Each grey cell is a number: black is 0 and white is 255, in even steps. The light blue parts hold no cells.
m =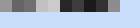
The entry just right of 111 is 193
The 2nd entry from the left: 101
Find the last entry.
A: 141

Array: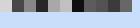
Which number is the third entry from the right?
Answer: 82
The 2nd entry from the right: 59
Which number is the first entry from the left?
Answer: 214

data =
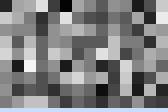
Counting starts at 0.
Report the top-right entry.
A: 202
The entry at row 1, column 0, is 202
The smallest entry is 3
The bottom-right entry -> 60
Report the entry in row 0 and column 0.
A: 37
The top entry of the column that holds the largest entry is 174
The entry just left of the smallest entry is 60
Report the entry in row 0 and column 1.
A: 165
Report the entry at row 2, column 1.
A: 133
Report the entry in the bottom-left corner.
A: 124
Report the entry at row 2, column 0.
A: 145
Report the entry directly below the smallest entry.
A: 225
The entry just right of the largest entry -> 114
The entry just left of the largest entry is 26
